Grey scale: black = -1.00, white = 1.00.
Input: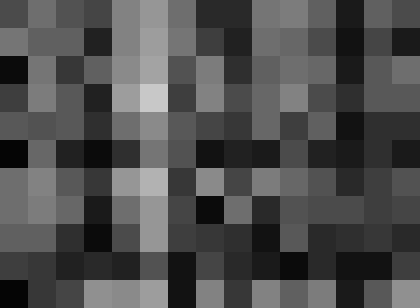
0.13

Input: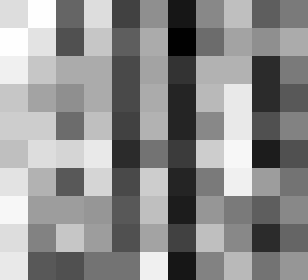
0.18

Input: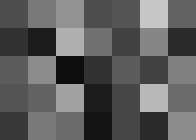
0.10

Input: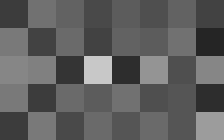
0.22

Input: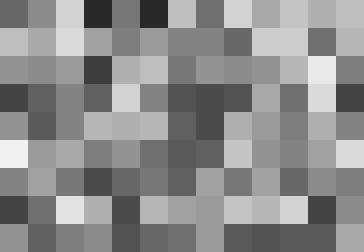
0.32

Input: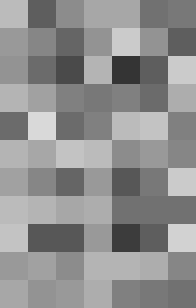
-0.11

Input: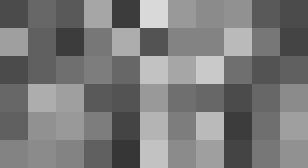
0.14

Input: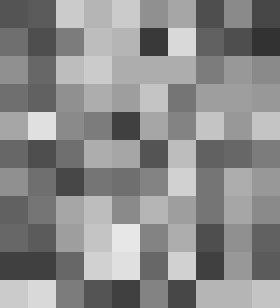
0.54
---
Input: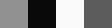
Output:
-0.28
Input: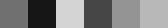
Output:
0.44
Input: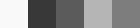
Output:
-0.02
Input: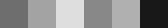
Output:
-0.81
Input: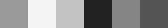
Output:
-0.34
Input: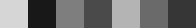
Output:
-0.58
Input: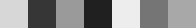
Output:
0.32
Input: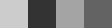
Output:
-0.22
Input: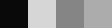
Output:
0.35
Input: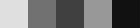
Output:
-0.87
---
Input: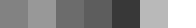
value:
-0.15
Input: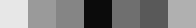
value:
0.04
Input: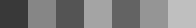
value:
-0.34
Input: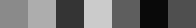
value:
-0.59
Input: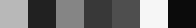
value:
0.04
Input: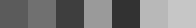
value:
-0.51
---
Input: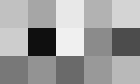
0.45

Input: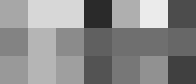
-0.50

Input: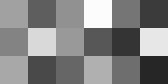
-0.70

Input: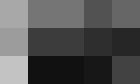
-0.48

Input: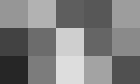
-0.37

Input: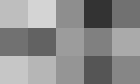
0.05

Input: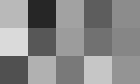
0.16

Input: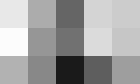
0.24
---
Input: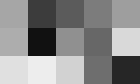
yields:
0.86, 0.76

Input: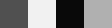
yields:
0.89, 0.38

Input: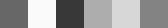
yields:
0.96, 0.69

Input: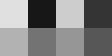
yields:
0.76, 0.61

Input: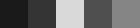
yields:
0.70, 0.04

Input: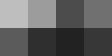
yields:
0.49, 0.22

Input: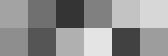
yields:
0.79, 0.69

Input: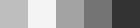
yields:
0.91, 0.49
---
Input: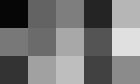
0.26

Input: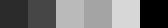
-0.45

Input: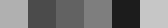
-0.41

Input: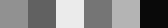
-0.24

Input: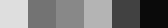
-0.10

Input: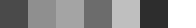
0.12

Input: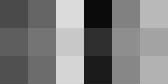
-0.15

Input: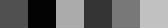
-0.98

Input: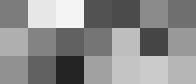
-0.24
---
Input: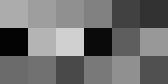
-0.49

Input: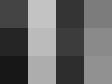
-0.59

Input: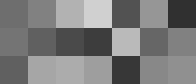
0.18

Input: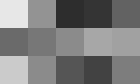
-0.59

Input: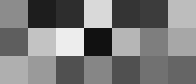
-0.53

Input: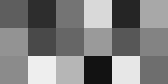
-0.71

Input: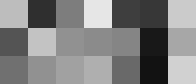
-0.57

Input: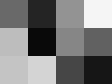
0.15

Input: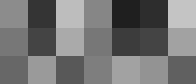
-0.65
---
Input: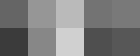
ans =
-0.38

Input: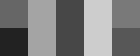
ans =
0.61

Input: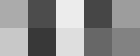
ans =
-0.19

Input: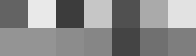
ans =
-0.12

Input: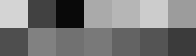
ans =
-0.34

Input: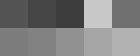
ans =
0.30

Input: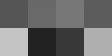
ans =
-0.56
